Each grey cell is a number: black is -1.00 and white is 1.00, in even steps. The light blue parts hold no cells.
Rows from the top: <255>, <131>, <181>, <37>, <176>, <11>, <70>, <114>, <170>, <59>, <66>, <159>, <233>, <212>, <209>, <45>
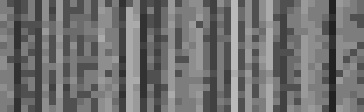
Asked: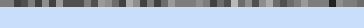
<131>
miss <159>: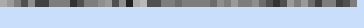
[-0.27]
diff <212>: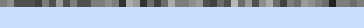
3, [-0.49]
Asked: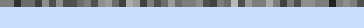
<209>

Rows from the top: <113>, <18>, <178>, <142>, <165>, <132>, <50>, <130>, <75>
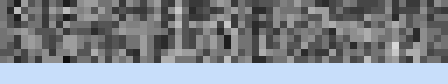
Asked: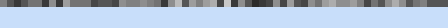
<142>
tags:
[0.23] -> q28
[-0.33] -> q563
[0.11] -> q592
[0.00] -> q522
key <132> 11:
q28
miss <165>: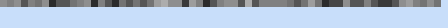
[-0.23]
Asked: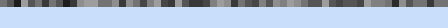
<178>

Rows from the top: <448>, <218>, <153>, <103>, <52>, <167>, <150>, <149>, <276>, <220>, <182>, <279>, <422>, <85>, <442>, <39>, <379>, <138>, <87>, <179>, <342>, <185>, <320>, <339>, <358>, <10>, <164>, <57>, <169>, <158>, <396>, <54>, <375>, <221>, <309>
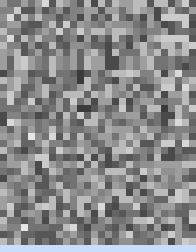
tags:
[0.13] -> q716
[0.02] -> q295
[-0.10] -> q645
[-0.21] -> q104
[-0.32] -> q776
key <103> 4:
q104
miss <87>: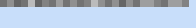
[0.35]

